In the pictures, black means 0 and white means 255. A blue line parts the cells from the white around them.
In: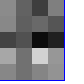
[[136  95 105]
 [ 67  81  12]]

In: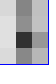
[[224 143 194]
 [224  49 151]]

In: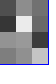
[[ 54 235 105]
 [147 153  60]]

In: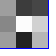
[[135 252 209]
 [157  34 182]]

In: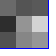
[[ 45 148 211]
 [ 81 134 150]]

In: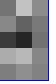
[[136  98 121]
 [ 59  37 114]]

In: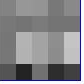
[[120 116 123]
 [118 179 163]]

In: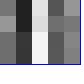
[[151  33 220]
 [110  55 244]]

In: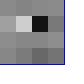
[[160 206  19]
 [141 135 135]]
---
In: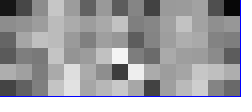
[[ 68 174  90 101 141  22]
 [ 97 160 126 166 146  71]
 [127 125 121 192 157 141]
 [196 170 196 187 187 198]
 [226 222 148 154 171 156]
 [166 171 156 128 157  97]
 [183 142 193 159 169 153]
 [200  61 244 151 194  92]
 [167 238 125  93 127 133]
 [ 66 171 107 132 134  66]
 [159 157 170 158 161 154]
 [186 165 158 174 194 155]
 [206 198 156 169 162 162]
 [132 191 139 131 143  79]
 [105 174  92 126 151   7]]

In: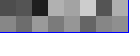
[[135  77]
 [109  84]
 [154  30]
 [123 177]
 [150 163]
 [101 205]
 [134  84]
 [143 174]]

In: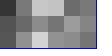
[[ 86  83  53]
 [145 105 121]
 [211 140 199]
 [146 117 195]
 [140 156 108]
 [117 133 121]]

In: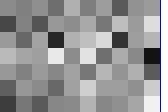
[[ 61  95 152 186 154  71 139]
 [119 151 129 165 103 130 128]
 [ 90 139 154 159 163  84 143]
 [135 104 135 233  38 152 110]
 [138 161 162 140 177 141 176]
 [179 207 119 226 191 169 126]
 [135 158 182 111 217 119 157]
 [144 158 148 172  51 190  90]
 [166 144 176 137 158 155 146]
 [241 204  91  19 181 221 155]]

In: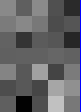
[[ 95  77 132  96  98 123 137]
 [  2  88  88  97  52 136  95]
 [ 79  70 161  97  91 120 139]
 [193 166  68 102  86  76  80]
 [120 144 123  97  38  85  42]]

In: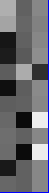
[[103  25 108 110 104  94  15  93  28  22 164 175]
 [ 97  97  11  97  10  97  94 172  90  97 102  97]
 [135 135 236 135 237 135 138  47 142 135 129 135]]
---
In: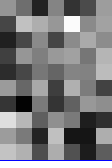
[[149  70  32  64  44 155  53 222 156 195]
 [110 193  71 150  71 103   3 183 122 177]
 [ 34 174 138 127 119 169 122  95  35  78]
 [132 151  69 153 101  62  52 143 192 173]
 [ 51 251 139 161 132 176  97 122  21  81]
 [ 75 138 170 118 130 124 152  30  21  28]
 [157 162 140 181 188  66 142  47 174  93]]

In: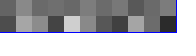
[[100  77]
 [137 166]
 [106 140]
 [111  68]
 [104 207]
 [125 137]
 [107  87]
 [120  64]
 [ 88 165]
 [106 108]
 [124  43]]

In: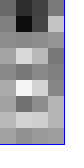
[[105 129 141 165 137 170 163 185 163]
 [ 46  13 137 218 119 245 114 211 144]
 [ 66  68 141 186 137 211 141 206 154]
 [122 196 149 119 128 134 181 182 157]]

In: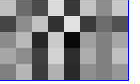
[[192  69 139 166 127]
 [107 141 185 140 182]
 [ 75 194  39  65  60]
 [219  49 202 210 176]
 [ 56 226   9  45  40]
 [195  58 159 172 142]
 [141 108 129 129 128]
 [201  81 167 191 151]]

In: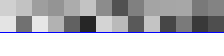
[[208 228]
 [194 113]
 [158 231]
 [148 178]
 [172  97]
 [195  38]
 [140 212]
 [ 81 186]
 [128  89]
 [164 196]
 [166  70]
 [167 122]
 [121  57]
 [131  78]]

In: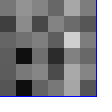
[[119  63 101  93  92  85]
 [147 139 113  15 121  14]
 [132  72 127 111 134  99]
 [103 131  94  43  75 120]
 [167 107 207 129 169 166]
 [125  86 125 104 133  85]]
